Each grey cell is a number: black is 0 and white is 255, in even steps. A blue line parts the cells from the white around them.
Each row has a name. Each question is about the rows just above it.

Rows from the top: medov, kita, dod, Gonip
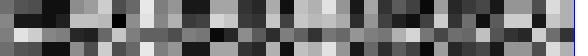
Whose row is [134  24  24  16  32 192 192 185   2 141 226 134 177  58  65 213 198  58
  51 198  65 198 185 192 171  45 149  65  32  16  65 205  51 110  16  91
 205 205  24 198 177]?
kita
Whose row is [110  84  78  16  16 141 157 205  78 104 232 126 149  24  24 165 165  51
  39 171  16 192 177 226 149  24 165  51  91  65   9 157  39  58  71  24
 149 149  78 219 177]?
medov

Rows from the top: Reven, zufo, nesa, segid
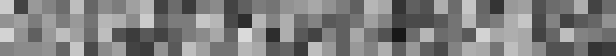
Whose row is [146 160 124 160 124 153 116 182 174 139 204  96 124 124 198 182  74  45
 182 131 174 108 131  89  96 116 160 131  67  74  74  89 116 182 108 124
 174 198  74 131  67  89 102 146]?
zufo
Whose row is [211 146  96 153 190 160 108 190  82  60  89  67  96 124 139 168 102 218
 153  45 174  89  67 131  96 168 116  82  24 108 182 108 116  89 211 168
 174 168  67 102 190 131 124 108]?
nesa
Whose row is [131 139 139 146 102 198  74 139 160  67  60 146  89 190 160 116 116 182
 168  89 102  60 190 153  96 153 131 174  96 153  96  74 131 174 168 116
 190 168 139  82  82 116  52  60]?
segid

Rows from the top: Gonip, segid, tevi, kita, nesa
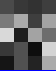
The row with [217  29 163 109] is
tevi
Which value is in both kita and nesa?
[81]
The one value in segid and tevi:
[163]
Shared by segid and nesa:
[170]
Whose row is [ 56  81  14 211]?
kita
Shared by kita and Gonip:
[56]

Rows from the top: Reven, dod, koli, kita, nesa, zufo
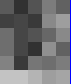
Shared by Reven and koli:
[83]
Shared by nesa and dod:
[57]

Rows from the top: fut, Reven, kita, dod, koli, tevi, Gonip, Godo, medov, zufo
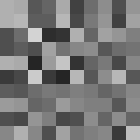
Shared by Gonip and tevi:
[87]
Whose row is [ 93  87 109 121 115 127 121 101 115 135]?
Gonip
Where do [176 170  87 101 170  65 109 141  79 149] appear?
fut

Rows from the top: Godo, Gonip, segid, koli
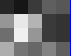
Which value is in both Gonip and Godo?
[58]
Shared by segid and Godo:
[58]
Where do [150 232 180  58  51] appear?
Gonip
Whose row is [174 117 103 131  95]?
koli

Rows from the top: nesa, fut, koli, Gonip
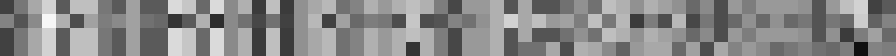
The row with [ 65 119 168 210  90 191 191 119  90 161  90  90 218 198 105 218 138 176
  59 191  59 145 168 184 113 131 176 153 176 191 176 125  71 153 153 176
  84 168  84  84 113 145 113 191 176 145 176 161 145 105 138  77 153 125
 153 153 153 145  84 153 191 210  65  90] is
nesa

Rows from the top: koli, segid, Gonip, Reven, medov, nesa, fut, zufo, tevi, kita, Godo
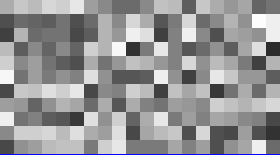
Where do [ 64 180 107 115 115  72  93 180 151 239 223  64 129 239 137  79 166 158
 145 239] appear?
Gonip
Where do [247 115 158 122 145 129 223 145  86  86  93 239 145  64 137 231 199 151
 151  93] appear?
nesa

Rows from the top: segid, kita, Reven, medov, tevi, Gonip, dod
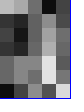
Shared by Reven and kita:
[97]
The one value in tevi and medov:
[103]
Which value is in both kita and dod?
[141]
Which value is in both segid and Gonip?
[110]
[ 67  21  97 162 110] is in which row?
Reven

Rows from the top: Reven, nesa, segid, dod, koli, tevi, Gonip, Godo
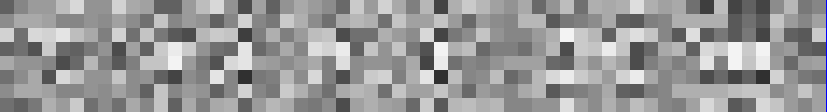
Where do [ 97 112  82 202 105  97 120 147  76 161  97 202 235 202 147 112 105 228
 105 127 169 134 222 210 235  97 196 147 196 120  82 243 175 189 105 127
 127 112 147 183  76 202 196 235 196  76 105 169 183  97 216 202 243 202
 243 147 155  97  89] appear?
dod
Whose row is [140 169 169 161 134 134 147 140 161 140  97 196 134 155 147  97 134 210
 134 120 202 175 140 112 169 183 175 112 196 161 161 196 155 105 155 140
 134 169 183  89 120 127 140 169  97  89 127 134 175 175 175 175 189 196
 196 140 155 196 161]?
Gonip
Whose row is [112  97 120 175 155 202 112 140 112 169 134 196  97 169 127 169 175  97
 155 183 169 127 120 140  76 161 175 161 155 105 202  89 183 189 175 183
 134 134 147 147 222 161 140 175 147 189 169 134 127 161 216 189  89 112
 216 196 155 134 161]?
Godo
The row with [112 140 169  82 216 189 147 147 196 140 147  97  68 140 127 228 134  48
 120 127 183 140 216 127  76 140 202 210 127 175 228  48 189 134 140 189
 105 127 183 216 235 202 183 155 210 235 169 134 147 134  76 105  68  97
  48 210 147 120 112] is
tevi
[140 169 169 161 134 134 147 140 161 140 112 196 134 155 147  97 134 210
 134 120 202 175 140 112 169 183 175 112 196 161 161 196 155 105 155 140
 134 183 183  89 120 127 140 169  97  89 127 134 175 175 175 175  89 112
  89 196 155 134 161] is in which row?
nesa
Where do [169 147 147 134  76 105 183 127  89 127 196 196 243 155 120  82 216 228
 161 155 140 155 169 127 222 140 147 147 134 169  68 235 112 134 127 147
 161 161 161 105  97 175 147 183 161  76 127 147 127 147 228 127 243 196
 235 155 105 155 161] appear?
koli

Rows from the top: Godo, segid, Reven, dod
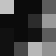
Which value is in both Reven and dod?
[17]
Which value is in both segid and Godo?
[11]
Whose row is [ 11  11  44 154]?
segid
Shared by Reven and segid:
[11]
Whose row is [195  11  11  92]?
Godo

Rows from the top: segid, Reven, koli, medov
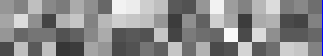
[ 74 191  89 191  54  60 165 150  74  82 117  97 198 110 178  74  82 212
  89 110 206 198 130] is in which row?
medov
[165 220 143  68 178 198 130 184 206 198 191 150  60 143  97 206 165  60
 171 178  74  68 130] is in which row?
Reven
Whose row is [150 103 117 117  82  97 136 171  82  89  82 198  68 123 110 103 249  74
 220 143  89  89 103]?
koli

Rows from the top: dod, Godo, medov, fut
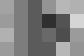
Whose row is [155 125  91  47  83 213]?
Godo
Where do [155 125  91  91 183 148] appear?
fut
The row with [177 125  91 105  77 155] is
medov
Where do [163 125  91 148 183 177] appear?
dod

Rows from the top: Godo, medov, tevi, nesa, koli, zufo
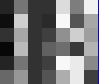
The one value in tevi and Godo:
[50]
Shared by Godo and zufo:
[50]
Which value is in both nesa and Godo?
[50]

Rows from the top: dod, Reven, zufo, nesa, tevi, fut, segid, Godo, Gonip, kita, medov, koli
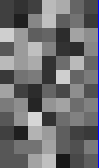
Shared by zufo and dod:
[101]
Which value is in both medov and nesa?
[87]
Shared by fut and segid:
[101]
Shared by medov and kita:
[94]
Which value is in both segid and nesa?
[44]
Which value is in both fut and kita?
[57]

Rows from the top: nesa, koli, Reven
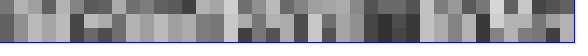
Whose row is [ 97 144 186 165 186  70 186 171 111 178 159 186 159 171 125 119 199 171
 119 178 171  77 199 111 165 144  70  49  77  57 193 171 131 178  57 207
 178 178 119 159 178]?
koli
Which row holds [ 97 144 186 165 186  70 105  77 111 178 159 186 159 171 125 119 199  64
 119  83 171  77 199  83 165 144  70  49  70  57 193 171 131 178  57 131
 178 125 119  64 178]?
Reven
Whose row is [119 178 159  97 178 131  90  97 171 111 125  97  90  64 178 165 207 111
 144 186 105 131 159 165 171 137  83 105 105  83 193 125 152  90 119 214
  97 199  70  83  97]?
nesa

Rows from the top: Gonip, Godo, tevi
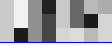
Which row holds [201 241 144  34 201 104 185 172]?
Gonip
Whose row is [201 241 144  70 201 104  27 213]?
Godo

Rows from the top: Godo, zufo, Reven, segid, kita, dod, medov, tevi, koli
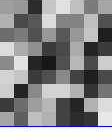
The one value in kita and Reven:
[80]
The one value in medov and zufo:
[177]
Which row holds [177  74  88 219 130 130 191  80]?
zufo
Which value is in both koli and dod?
[66]
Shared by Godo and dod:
[197]
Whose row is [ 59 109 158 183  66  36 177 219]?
tevi
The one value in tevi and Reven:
[109]

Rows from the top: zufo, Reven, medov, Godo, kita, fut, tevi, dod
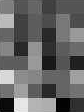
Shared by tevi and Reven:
[93]
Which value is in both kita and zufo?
[85]
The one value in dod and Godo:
[48]
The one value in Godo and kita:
[93]
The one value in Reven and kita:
[93]
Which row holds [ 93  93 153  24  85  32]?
kita

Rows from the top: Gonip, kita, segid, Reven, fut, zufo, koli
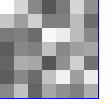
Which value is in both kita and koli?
[128]
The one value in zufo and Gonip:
[136]
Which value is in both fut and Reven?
[166]
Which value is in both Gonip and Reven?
[136]
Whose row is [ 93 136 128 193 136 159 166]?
Reven
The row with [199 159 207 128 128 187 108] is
kita
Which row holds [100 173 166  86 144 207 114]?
fut

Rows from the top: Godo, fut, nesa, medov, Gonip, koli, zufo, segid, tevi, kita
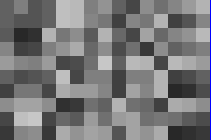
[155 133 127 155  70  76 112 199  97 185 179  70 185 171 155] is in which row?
Gonip
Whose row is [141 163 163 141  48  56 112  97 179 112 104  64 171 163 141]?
segid
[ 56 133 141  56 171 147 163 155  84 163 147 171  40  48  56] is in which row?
kita
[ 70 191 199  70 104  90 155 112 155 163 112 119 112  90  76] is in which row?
tevi

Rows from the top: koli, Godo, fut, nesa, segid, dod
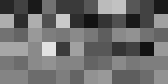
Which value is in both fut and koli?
[114]
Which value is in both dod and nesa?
[153]

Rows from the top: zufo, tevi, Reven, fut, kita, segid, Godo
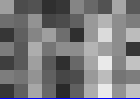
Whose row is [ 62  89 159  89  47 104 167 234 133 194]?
kita
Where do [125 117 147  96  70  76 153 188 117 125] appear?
segid
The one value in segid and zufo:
[76]

